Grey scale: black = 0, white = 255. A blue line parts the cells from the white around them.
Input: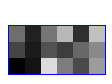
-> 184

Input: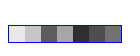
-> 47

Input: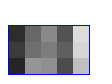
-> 137

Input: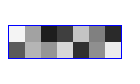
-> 196

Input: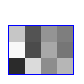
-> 83

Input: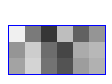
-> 190
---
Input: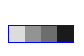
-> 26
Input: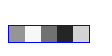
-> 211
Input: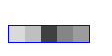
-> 156
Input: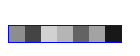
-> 24
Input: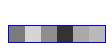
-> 185
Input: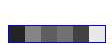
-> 232
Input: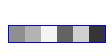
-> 53
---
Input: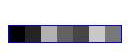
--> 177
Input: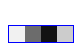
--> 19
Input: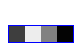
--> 129
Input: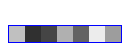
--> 69
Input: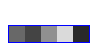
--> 144
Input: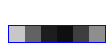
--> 29
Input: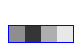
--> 174
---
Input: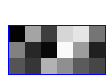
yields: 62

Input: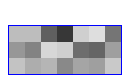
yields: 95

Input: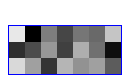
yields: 126

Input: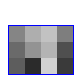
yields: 194

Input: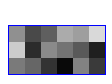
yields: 95

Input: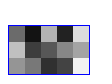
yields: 178

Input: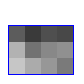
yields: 79

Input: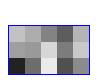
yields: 131
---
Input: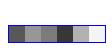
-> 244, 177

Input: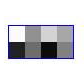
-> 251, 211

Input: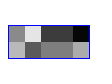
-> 229, 185

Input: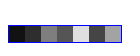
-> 223, 163

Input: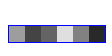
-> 223, 157

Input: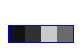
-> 202, 107

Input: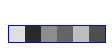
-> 223, 190

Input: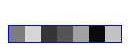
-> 214, 194

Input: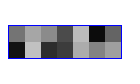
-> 193, 187

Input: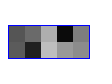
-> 190, 174
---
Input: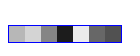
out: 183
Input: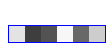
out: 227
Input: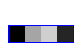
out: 1
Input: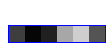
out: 62
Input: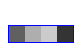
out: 96
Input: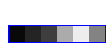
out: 9
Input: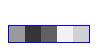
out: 154
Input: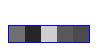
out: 111
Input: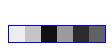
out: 237
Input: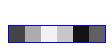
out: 68
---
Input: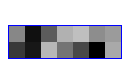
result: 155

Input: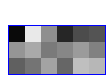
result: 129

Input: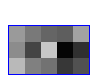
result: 48

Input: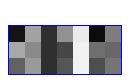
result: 104

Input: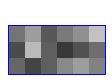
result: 110

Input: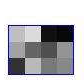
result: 148

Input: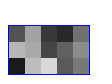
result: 140

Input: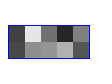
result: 127
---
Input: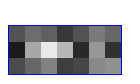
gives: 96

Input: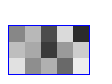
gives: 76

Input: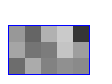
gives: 177

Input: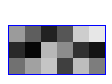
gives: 34

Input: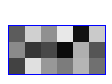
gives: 144

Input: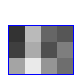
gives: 102

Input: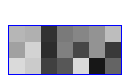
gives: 50

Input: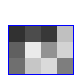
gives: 56

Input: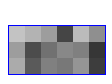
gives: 157

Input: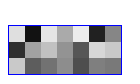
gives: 229
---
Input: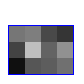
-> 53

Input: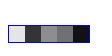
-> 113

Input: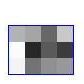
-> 200

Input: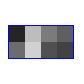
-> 95

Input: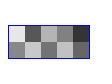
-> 129

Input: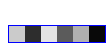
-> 91
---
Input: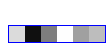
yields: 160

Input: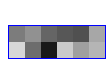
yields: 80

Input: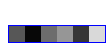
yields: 54

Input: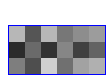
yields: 141

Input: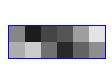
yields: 158

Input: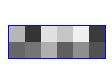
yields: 240

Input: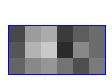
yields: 93
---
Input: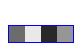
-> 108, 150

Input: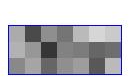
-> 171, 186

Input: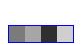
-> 123, 207

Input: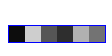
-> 13, 115

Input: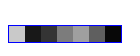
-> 201, 8

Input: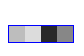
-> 189, 135

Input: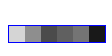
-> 213, 25

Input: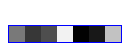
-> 121, 194

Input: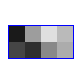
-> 26, 172

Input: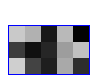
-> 201, 46
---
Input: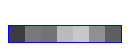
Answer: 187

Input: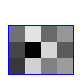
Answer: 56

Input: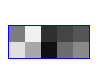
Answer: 168

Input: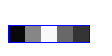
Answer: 134

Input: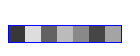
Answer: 187

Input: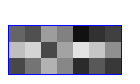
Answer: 135

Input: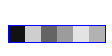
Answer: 100

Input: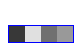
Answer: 56
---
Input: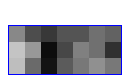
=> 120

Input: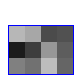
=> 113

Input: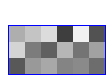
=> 132

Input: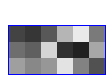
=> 227

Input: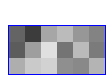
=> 143

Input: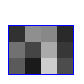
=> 26
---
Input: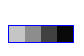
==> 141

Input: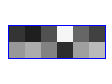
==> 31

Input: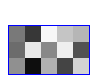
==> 55

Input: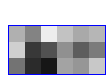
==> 131

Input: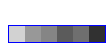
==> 152

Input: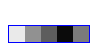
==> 145

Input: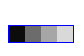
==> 108
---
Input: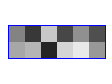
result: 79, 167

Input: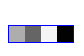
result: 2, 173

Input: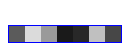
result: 71, 91

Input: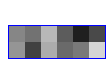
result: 73, 149

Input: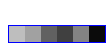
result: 11, 190

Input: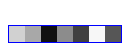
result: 86, 209

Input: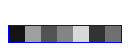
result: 112, 20

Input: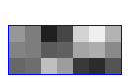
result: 179, 103

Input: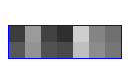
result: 111, 88

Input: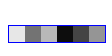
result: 149, 231
